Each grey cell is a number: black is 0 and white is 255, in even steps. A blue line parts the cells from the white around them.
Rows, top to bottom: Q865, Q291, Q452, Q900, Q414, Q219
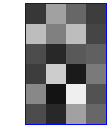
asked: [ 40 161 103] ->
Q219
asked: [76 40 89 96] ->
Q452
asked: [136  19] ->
Q414
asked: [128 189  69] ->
Q291

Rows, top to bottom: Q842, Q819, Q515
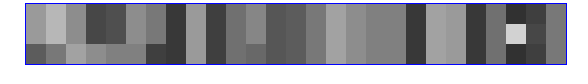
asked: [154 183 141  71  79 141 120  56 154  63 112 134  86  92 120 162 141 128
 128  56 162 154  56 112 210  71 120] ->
Q819
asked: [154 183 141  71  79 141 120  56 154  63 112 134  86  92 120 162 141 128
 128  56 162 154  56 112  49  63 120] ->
Q842
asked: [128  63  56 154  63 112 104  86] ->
Q515

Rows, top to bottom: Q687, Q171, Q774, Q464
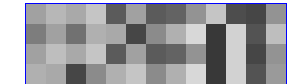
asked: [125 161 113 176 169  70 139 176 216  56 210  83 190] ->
Q171
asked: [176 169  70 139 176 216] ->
Q171
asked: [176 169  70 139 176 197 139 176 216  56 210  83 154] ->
Q464
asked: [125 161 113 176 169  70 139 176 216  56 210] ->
Q171
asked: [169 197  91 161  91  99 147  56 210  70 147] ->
Q774
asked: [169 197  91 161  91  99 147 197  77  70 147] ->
Q687

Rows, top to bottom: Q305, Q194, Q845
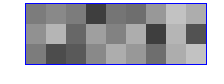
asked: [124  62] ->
Q305
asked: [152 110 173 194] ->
Q845
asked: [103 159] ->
Q194
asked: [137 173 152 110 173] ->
Q845

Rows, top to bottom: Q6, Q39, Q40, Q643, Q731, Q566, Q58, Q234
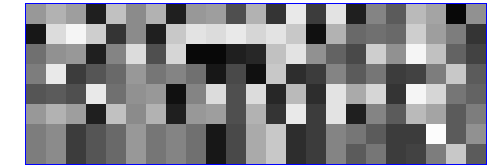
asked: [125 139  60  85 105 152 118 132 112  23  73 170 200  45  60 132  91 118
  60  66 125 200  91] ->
Q234
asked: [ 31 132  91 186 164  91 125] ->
Q566
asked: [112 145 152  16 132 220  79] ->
Q731
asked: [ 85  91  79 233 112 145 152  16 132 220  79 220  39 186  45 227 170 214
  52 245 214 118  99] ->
Q731
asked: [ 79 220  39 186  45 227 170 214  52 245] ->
Q731
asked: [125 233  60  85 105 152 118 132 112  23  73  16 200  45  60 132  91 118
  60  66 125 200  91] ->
Q643

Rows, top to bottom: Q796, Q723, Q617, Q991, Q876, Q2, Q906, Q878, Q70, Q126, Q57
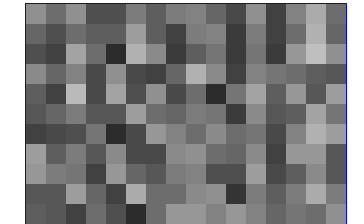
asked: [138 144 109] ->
Q878
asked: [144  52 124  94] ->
Q126
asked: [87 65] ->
Q57
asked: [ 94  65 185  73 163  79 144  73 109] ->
Q876
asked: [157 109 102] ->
Q2

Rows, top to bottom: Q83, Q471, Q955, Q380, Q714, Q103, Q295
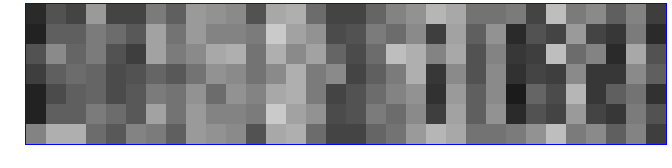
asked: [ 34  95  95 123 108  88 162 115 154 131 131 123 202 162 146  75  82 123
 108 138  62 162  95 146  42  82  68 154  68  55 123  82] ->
Q103
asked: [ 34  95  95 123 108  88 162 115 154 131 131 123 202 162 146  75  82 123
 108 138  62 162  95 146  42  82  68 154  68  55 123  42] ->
Q471
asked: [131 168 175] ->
Q714
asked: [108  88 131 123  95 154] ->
Q295
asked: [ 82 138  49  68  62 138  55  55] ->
Q380
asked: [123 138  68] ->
Q380

